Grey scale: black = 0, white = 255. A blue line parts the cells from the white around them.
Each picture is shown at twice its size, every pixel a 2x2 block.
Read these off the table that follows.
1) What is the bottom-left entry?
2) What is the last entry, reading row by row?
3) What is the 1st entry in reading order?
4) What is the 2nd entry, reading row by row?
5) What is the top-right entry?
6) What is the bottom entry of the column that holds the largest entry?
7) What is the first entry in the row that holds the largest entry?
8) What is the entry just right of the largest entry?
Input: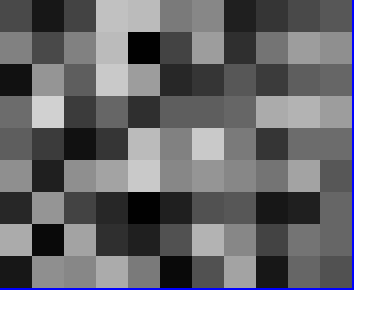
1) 23
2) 81
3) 73
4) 23
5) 87
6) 143
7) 108
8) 59

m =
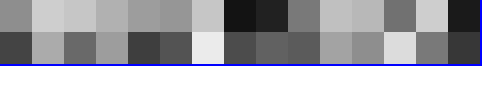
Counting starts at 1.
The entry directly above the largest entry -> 198
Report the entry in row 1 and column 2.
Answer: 206
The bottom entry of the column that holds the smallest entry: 76
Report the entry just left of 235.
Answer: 83
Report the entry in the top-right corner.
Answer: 26
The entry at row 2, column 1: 68
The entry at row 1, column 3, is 198
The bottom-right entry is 55
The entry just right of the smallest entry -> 33

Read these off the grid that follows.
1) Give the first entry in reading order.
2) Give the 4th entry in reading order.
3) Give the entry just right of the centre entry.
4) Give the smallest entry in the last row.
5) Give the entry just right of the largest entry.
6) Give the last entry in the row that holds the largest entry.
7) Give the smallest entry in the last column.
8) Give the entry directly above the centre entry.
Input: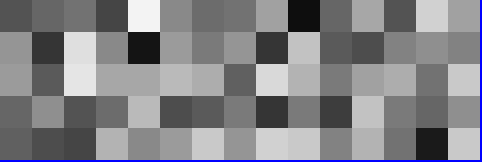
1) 83
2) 69
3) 217
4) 26
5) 137
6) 161
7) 130
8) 149

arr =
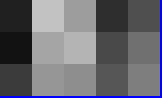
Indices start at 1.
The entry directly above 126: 112
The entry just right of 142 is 86
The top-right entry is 79
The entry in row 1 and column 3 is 157

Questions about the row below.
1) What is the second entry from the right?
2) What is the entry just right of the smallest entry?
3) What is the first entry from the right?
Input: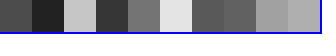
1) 161
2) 198
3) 175

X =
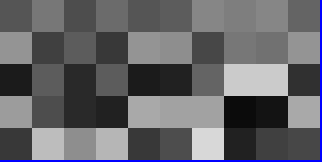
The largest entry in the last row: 216
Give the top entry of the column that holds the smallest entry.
126
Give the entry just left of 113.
119
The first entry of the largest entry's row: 56
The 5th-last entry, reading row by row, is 77
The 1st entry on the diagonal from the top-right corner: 100
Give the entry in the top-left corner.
85
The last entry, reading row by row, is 71
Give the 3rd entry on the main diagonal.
41
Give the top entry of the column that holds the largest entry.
134
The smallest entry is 11
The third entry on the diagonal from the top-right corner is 203
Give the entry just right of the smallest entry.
19
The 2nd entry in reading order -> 119
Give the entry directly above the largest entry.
162

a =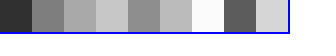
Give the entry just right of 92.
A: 214
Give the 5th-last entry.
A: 141
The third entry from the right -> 251

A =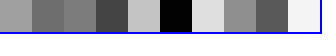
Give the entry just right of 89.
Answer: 244
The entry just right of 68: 196
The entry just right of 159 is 110
